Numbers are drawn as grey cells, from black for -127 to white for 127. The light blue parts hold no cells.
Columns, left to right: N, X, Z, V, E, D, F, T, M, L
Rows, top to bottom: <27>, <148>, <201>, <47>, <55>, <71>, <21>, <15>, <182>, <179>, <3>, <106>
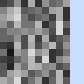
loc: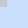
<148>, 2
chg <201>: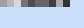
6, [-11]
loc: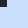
<179>, 1
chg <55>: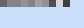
6, [4]
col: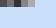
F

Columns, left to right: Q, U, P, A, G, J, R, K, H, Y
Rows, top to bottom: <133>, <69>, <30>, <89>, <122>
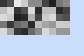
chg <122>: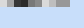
4, [-22]
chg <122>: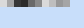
9, [24]

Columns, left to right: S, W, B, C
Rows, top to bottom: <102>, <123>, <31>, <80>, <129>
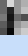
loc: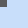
<80>, 0
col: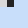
W
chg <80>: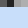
2, [21]
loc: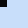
<129>, 1
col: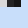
W
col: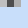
C
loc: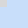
<102>, 1

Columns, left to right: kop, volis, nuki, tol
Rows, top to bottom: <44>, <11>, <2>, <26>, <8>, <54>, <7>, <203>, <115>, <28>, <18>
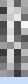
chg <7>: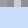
3, [0]
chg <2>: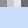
0, [29]

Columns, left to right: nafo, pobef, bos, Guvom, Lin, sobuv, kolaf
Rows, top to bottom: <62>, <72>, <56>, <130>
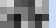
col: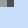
pobef
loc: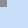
<72>, 0

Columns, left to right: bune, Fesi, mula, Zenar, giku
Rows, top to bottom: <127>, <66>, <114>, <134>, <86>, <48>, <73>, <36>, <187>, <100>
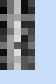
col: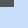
Zenar
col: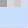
mula
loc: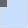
<187>, 4
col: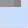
Fesi
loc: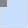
<100>, 1
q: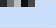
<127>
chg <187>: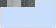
1, [21]

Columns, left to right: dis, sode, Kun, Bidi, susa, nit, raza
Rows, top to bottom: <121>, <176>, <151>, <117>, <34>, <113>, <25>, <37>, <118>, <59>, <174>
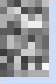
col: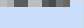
sode
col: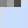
nit
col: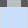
sode
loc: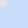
<151>, 3

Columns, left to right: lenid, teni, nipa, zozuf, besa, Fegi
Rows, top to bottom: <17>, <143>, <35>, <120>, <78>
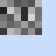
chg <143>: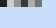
3, [-83]
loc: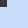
<78>, 0
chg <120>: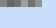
4, [-26]
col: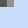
nipa
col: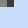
lenid
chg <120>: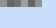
0, [3]

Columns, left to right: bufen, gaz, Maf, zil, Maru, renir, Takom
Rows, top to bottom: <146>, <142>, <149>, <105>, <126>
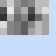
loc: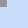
<146>, 2
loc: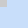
<146>, 1

